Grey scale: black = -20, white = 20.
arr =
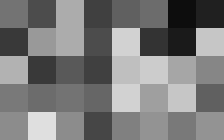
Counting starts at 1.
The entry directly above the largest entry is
-3
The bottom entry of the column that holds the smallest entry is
-1
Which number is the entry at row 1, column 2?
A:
-8
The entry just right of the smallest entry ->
-15
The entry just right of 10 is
12
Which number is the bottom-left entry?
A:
2
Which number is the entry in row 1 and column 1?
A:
-2
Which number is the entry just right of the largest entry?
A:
2
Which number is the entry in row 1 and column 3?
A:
7
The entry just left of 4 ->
-11
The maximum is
15

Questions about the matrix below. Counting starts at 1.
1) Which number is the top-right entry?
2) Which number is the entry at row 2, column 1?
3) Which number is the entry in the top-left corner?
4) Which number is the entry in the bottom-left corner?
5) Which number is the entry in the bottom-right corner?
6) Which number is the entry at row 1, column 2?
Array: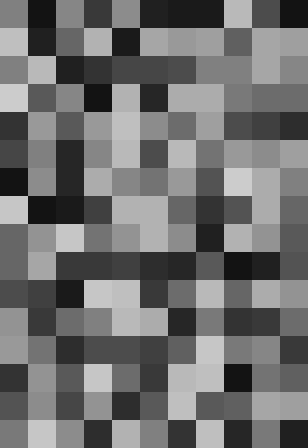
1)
-17
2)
10
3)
0
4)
-1
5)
-15
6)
-17

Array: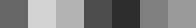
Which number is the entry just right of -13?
0
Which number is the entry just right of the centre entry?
-13

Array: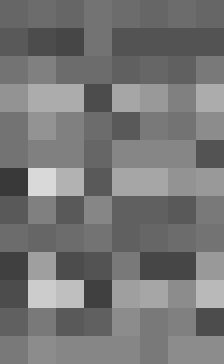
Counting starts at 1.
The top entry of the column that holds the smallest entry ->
-4
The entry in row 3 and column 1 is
-2
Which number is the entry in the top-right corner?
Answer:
-4
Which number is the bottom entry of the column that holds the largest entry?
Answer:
2
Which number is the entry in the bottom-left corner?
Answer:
-1
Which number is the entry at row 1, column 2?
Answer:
-3
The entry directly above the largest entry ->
0
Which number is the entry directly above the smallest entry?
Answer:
-2
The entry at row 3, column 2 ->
0
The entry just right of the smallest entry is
14
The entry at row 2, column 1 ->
-6
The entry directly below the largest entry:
0
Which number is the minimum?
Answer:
-11
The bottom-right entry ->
2
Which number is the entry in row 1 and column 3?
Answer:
-4
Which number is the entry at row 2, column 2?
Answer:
-8
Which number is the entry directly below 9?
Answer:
-8
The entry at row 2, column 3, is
-9
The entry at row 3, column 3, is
-3
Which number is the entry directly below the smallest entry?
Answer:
-6

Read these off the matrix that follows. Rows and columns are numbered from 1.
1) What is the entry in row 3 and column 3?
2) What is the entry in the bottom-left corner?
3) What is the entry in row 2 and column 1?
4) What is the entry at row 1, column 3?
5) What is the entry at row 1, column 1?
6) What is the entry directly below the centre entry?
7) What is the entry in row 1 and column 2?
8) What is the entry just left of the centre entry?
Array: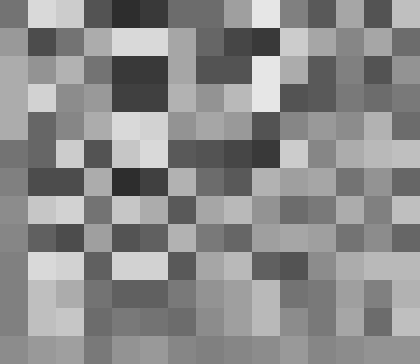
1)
8
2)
2
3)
4
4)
12
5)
-2
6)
6
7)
14
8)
8

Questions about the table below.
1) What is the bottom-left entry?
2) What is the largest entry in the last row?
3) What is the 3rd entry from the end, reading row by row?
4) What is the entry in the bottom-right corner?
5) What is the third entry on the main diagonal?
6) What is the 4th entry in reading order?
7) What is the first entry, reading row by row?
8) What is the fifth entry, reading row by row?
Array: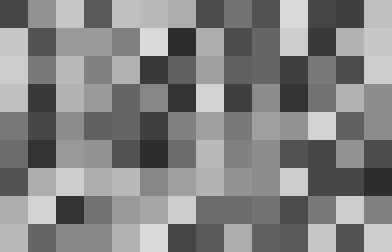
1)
9
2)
14
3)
11
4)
12
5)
9
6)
-6
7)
-9
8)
10

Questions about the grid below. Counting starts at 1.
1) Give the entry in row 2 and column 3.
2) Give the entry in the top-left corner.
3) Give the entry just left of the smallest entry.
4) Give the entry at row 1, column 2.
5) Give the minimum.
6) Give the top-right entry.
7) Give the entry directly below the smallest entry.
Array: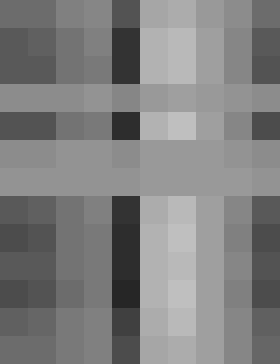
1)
-2
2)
-3
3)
-1
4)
-3
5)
-14
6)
-3
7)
-10

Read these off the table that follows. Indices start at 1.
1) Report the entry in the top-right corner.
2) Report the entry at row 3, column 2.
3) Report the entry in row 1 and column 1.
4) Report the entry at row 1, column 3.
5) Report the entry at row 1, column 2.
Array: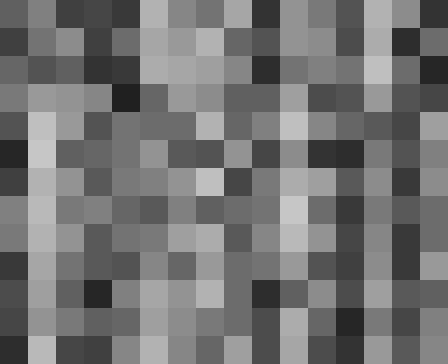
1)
-12
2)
-7
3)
-5
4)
-10
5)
0

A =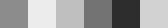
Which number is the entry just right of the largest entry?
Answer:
10
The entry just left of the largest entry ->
2
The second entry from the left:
17

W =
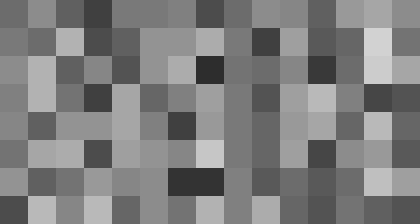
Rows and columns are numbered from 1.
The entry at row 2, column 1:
-1
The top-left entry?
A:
-3
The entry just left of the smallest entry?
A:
7
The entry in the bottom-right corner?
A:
-7
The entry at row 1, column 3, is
-5
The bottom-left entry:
-8
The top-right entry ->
2
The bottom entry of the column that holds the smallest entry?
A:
8
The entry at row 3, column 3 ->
-5
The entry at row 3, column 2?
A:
8
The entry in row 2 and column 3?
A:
8
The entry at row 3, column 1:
2
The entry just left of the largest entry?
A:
-4
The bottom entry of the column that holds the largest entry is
-5
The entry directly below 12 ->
-9
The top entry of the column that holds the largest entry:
6
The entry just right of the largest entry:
-2
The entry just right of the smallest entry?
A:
-2
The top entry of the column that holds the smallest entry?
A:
-8
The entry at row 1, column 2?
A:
2
